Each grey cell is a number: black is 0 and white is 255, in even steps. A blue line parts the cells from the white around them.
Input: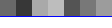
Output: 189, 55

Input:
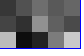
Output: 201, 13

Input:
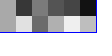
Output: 239, 18

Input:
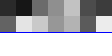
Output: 236, 22

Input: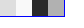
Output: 249, 42

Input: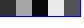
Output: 234, 9

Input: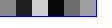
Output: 206, 8

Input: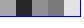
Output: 227, 39

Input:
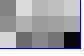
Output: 219, 8

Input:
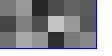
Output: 195, 38
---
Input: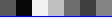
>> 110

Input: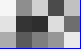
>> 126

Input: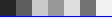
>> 222

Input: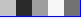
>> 158

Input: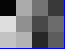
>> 179

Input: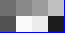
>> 250
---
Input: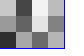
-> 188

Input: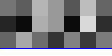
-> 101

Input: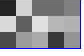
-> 128

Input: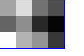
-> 78

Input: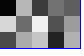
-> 94

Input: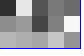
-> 107
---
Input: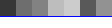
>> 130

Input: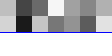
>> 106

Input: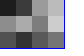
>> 155

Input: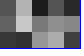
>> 28

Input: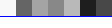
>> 164

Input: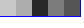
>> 41

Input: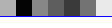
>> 134
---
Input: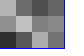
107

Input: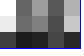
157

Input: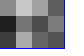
200

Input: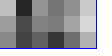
116

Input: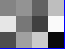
147

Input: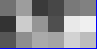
71
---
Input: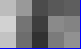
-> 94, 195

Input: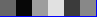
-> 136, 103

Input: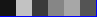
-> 84, 20

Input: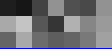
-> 146, 101

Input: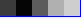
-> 206, 59

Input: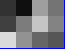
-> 116, 218

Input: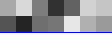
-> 197, 84

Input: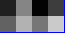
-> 61, 98
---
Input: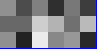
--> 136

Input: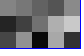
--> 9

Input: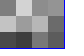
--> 61

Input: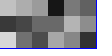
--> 167

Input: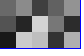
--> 190

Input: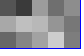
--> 162

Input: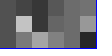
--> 129
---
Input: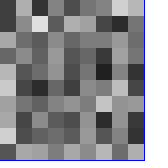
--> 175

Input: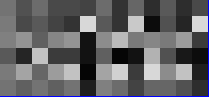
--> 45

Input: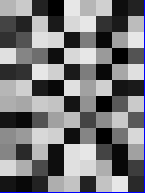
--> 41

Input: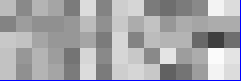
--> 220

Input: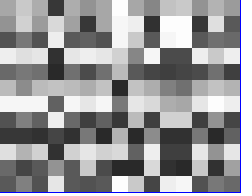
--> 105

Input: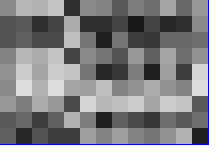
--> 31

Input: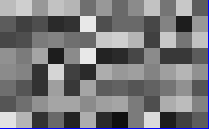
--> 92
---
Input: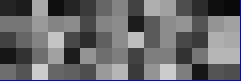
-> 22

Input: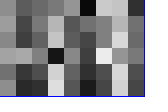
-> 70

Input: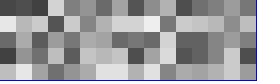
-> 178

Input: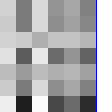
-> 72

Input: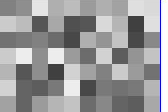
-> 100

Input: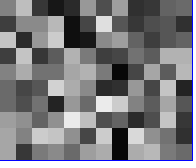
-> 184
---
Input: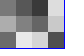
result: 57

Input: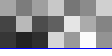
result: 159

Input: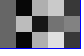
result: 175

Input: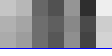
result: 103

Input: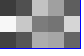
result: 194

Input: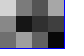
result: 84

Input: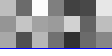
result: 252

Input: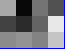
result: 116

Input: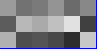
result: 122

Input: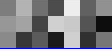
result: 112
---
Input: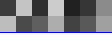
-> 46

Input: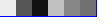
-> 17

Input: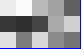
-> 185

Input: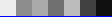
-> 170

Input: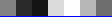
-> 20

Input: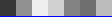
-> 239

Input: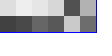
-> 230

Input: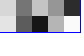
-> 196

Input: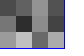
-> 147

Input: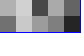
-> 72
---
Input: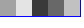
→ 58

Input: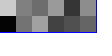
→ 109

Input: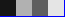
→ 95

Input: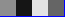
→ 227

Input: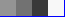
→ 57

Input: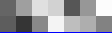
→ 224

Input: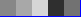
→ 214
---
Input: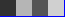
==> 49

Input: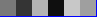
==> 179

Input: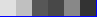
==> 87

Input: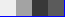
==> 239

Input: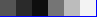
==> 14

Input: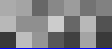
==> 88

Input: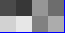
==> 210

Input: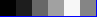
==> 103

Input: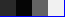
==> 41
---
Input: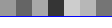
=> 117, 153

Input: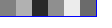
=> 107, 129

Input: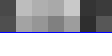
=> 59, 79

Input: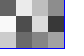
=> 141, 204

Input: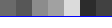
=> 65, 106

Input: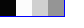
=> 149, 5
